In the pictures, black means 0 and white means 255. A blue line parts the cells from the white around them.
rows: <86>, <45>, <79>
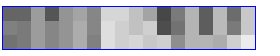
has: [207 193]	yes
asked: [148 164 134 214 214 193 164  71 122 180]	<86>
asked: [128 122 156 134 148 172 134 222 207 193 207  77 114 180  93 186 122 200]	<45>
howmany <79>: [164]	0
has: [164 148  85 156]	no
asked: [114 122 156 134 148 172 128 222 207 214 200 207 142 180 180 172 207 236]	<79>

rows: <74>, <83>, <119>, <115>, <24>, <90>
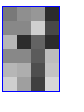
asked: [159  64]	<90>
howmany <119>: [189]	0
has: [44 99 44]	yes
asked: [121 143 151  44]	<74>

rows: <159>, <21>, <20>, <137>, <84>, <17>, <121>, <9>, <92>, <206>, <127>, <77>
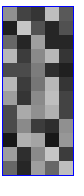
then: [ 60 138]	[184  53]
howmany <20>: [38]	3
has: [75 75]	yes
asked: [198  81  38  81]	<21>

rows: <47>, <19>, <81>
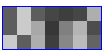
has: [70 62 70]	yes
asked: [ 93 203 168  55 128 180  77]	<19>
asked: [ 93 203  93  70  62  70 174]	<47>

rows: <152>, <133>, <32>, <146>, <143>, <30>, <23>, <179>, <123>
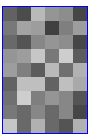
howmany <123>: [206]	0
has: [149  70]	no
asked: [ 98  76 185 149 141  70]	<152>
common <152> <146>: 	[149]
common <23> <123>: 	[84]
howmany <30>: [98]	2
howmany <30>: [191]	3

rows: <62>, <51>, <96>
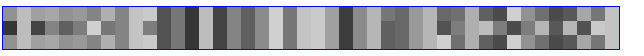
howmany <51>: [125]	5
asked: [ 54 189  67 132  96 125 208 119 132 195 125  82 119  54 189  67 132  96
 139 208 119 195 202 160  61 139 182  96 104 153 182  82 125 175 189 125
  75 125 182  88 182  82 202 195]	<51>
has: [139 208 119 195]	yes
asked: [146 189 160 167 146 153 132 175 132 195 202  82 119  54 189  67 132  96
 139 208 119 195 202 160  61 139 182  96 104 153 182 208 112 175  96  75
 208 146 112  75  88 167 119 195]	<96>

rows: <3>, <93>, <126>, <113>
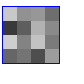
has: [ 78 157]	yes
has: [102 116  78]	yes
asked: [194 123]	<126>
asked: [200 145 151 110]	<3>
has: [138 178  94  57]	no
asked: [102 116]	<113>

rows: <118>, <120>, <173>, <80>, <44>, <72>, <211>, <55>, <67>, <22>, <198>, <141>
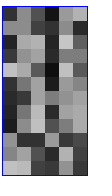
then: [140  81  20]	[154 178]
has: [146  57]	yes
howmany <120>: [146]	0
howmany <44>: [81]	0
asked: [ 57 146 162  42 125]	<80>

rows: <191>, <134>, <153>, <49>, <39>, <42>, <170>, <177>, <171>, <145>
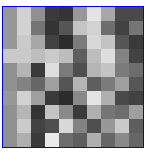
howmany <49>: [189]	3
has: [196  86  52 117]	no

